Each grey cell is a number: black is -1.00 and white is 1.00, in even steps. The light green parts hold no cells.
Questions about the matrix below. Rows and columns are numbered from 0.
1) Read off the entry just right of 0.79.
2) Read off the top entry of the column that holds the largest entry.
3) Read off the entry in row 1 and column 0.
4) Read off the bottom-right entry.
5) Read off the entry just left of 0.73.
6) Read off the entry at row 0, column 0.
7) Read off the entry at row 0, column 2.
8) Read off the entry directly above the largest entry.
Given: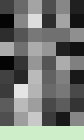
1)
0.41
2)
-0.17
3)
-0.97
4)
0.06
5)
0.06
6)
-0.49
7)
0.29
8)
-0.70

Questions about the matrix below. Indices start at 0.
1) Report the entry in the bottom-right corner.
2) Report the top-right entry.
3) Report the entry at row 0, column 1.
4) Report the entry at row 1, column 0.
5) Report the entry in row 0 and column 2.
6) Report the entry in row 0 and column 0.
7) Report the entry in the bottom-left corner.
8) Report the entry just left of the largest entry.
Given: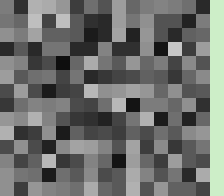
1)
-0.47
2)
-0.68
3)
-0.62
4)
-0.08
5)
0.39
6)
-0.03
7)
0.13
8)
-0.84

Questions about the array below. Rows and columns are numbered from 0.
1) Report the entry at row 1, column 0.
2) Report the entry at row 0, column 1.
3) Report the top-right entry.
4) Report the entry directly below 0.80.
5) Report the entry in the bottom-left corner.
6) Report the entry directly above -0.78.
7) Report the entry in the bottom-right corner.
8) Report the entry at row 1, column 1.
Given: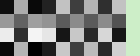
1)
0.20
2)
0.35
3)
0.52
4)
-0.78
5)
-0.93
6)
0.80
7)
0.63
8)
-0.23

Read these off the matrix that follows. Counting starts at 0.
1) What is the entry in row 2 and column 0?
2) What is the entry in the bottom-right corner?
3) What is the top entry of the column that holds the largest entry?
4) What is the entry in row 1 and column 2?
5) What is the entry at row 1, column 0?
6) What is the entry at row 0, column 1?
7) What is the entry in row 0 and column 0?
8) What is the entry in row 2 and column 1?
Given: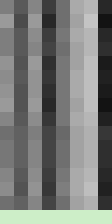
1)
-0.01
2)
-0.63
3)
0.43
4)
0.21
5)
0.21
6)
-0.30
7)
-0.01
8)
-0.30

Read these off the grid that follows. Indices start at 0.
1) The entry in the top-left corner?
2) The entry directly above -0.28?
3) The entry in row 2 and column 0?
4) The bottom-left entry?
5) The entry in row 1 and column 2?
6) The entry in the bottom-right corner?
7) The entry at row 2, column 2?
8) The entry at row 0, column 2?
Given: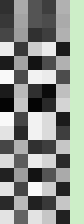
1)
-0.62
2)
0.39
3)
-0.45
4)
0.78
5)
-0.34
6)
-0.74
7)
-0.62
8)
-0.34

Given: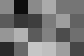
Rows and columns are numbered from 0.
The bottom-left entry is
-0.68
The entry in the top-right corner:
-0.08
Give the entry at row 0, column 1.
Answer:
-0.90
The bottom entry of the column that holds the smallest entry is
-0.18
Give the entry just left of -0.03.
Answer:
-0.51
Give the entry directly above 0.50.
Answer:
0.02
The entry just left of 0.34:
0.08

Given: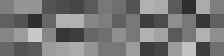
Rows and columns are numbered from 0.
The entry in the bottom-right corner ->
-0.13
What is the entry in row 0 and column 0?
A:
-0.01
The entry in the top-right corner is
-0.01
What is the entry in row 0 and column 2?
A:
0.16
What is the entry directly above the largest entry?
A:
-0.64
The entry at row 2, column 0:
0.05
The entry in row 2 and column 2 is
0.56
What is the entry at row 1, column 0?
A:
-0.25
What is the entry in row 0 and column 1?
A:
0.16
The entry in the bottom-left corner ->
-0.19
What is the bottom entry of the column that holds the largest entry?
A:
-0.30
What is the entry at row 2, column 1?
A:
0.22

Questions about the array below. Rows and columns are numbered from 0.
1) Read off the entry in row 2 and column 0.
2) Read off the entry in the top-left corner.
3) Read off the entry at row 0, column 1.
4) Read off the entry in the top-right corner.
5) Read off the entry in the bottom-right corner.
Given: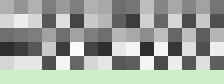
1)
-0.14
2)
0.38
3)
0.16
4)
-0.08
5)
-0.26

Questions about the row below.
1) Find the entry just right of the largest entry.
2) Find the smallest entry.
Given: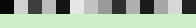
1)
0.52
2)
-0.95

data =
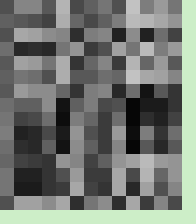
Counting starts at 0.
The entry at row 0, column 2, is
0.04
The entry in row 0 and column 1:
0.04
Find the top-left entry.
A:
-0.37
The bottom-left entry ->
-0.37
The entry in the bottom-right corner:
-0.43
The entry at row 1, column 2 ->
-0.37
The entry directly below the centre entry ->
-0.20
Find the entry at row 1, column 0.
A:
-0.25
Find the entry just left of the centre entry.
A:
-0.25
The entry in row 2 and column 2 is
0.26
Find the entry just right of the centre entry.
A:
-0.43
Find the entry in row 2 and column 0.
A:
-0.37

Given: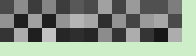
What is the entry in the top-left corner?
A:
-0.42
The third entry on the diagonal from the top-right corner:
-0.59
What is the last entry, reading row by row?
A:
0.36
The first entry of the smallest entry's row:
-0.59
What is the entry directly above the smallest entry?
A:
0.31
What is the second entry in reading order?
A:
0.10
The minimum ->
-0.82
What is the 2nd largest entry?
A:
0.42
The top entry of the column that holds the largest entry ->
0.04
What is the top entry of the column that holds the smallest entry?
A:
-0.37
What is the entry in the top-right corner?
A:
-0.02
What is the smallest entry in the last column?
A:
-0.42

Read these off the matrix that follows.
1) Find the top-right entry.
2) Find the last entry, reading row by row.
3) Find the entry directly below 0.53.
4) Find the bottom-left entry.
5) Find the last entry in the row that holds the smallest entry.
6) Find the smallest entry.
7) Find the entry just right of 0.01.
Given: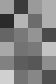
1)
0.37
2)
-0.37
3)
0.11
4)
0.63
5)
0.37
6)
-0.66
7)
-0.27
